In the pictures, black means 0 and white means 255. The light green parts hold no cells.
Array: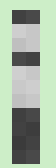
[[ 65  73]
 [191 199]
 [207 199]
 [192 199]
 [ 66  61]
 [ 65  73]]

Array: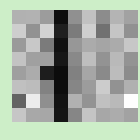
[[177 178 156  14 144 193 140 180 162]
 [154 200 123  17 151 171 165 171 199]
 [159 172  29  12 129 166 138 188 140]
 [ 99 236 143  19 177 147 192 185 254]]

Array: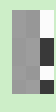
[[156 151 251]
 [153 157  57]
 [156 151 251]]

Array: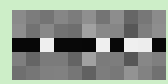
[[138 124 116 134 124 143 116 141 102 119 139]
 [  7   7 239   8   8   7 239   8 239 237   8]
 [111 118 128 129 118  97 125 120 147 130 113]]

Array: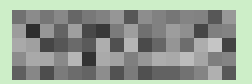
[[113 139 118 136 102 120 129 150  87 141 129 118 132 130  87 152]
 [169 160  69  86 106  90 174  80 181  74 102 149 109 173 197  67]
 [ 95 135  77 123 108 100 141  82 123  80  98  98 114 132 176  88]]

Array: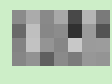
[[139 171 137 168  72 181 122]
 [131 194 148 134 200 155 156]]

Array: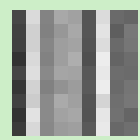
[[ 71 218 131 168 161  85 219 106 101]
 [ 64 208 134 158 163  83 220 106 118]
 [ 69 222 137 165 163  88 232 109 107]
 [ 65 204 138 170 160  84 212 111 119]
 [ 58 216 136 155 159  89 233 104 111]]

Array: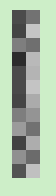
[[ 75 114]
 [126 111]
 [ 75 180]
 [ 69 171]
 [155 113]
 [144 107]]
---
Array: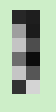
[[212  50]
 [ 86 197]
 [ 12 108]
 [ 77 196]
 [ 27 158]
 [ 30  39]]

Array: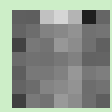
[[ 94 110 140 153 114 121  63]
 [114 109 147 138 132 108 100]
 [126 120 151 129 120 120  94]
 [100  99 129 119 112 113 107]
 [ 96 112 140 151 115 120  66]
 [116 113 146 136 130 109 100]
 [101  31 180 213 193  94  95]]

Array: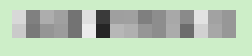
[[151 167 209 108 171 141 150 176 183  37 235 115 156 149 121 202]
 [151 162 226 138 168 141 127 160 159  58 222 115 160 173 128 216]]

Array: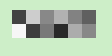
[[136 172  41 121  61 246]
 [ 96 130 177 136 205  66]]

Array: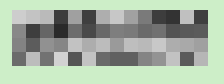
[[182  90 194 147 132  96  96 106 195  85 210 114 188 107]
 [160 169 173 200 185 190 154 188 173 194 134 145  92 131]
 [ 91  89  83 113 106 122 126 105  73 108  42 102  62 136]
 [ 63 192  51  61 122 161 199 174  63 160  61 186 195 205]]

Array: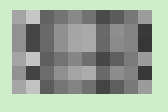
[[155 121  94  68 112 131 117  93 194 165]
 [ 56 130 141 106 171 164 143 109  67 145]
 [155 122  94  71 111 134 115  95 197 164]
 [ 54 131 138 104 170 166 144 105  70 145]
 [ 57 131 142 105 169 165 144 106  69 145]
 [156 120  92  74 114 136 115  99 198 164]]
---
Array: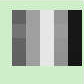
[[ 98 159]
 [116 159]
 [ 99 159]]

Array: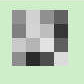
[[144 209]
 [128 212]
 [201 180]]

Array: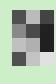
[[ 80 187]
 [137  74]
 [192 176]]

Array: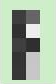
[[ 62 101]
 [ 49 238]
 [ 63  47]]

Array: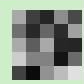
[[168  63]
 [111  40]
 [170  93]]

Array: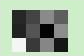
[[ 39  68]
 [ 34  84]
 [245  57]]

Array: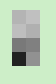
[[180 192]
 [190 176]
 [121 128]]
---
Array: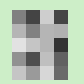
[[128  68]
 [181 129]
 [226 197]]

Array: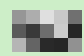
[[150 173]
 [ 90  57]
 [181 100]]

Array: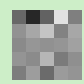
[[104  39]
 [146 167]
 [138 150]]

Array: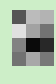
[[ 85 187]
 [224 162]
 [130  10]]

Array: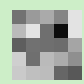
[[114 154]
 [186 228]
 [ 94 113]]

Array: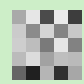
[[169 230]
 [203 139]
 [206 189]]

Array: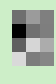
[[111 155]
 [  1 112]
 [ 95 214]]

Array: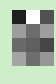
[[ 30 254]
 [157 108]
 [106  95]]

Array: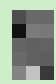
[[ 78 105]
 [ 17 123]
 [101  96]]
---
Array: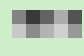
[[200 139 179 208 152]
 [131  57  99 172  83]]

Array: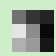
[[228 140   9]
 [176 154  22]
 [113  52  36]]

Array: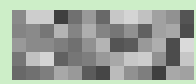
[[153 138 138 126 112 145 180  84  91 153 174  76 218]
 [138 205 205  63 112 153 104 199 212 193 161 145  84]
 [132 138 118 180 132 174 132 118 145  97 161 168  76]
 [118 193 212  97 118 126 153 168 199 205 145  76 199]
 [104 112 126 168 153  91  70 187 145 126  63 168 161]]

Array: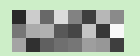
[[164  48  96 111 118 158 151  62]
 [118 171 177  88  70 196  55 248]
 [ 41 204 104 219 130  62 183 138]]

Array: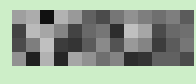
[[159 172  17 178 153  97  75 118 145 126 111 126  91]
 [145  32 178  38 166 145 111 132  45  52  97  97  75]
 [ 75 126 192  60  52  91 138  83 153 132  60  91 118]
 [ 67 186 166 132  67 105 118  45 192 166  75 105 111]]

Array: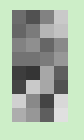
[[208 137  68 216]
 [173 151  94 224]
 [130 143 102 137]
 [115 115 123 151]
 [108  81 130 201]
 [102 123 181 194]
 [ 68 201 167  81]
 [ 61  53 167  94]]

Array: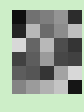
[[216 101 184  77  52]
 [132 155 177 196  21]
 [ 93  85  52 163 216]
 [ 65  93 155  71  65]
 [ 36 184 107 140 190]
 [ 15 113 126 148  44]]

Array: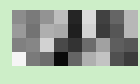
[[245 122 108  10 101 175 195  80  59]
 [154 115 175 169  31 210  59  86 183]
 [140 122 147 189  37 218  65 101 183]
 [128 134 210  73  51 108 161  94  86]]

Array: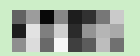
[[142 220 105 247  63  92 189 112]
 [ 98 156   8 135  29  49 119 202]
 [ 29 226 127 208  43 148 181 169]]
